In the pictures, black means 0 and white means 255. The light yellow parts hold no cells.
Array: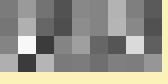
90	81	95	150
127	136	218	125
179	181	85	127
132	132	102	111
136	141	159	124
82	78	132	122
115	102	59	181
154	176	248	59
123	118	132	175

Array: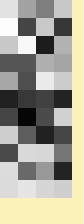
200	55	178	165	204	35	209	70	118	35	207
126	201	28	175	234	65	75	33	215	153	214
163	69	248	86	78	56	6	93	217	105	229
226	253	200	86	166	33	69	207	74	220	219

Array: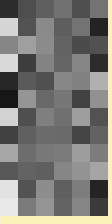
115	35	81	44	176	145	82	98	124	165	36	58
79	115	75	134	129	66	158	69	157	147	125	133
113	94	99	100	135	118	112	106	122	134	95	99
95	138	139	131	80	104	127	107	120	95	141	148
78	82	159	61	90	149	79	96	109	99	83	122
44	214	134	217	38	23	210	65	166	88	226	232

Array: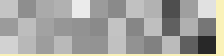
225	118	40
159	176	95
78	96	187
178	191	129
193	134	146
138	195	193
155	138	147
235	146	148
177	150	185
170	162	157
142	189	184
196	155	210

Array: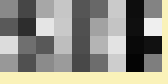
131	239	17	126
13	15	9	4
202	196	227	205
104	162	180	109
85	80	78	72
198	201	190	155
167	229	88	139
70	45	111	80
137	89	220	152

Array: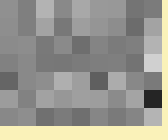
123	163	179	208	122	37	180
116	108	127	115	136	164	133
152	141	123	127	172	139	122
153	149	132	126	95	157	134
168	158	110	123	158	159	111
137	120	138	119	175	151	123
179	163	121	120	142	162	112
127	127	141	137	137	130	142
144	142	139	129	101	156	136
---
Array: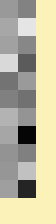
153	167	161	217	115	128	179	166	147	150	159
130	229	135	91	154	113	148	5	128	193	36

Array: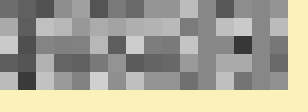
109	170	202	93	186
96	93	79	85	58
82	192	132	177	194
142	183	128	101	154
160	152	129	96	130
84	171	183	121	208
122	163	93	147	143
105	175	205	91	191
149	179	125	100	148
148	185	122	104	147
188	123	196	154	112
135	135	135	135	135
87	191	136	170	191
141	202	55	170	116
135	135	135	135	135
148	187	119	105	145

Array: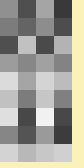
144	124	79	156	219	193	223	134	211
79	100	193	135	165	124	72	84	184
165	141	74	161	212	198	241	154	199
57	77	179	131	188	128	72	60	208

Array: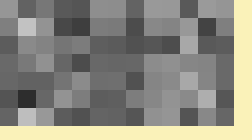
150	127	92	105	103	84	100
98	194	138	121	98	45	190
119	147	131	145	98	103	152
89	72	117	102	116	147	92
85	62	124	76	139	125	81
142	124	94	104	110	93	100
141	122	91	102	111	95	98
99	76	81	103	81	125	85
153	136	86	140	133	135	145
152	132	77	144	138	147	149
89	152	168	134	168	138	84
154	67	89	132	133	174	136
149	127	92	105	105	86	102

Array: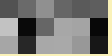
82	194	166
106	9	39
144	102	168
102	167	169
90	164	152
94	8	23

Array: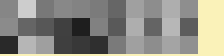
134	139	41
205	101	182
120	87	159
136	64	63
131	30	56
123	129	47
102	89	122
160	174	160
141	100	141
174	183	164
142	92	144

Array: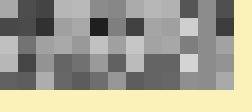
169	72	192	183	96
77	75	115	69	93
68	49	161	147	173
182	160	169	101	103
185	168	153	113	92
139	31	193	154	110
135	127	160	97	150
171	65	198	186	93
183	165	163	100	100
178	160	167	100	103
85	207	126	212	143
140	140	140	140	140
79	60	162	147	168

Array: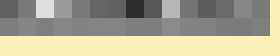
96	126
122	133
223	127
156	134
122	131
101	132
97	132
45	126
87	126
183	139
116	131
93	130
105	124
135	123
121	127

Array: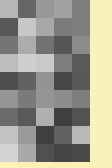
182	87	117	189	79	149	106	195	211
102	199	172	207	97	122	89	154	169
152	168	114	201	148	149	176	63	80
162	123	86	125	70	141	63	97	69
126	126	139	89	88	126	82	184	74
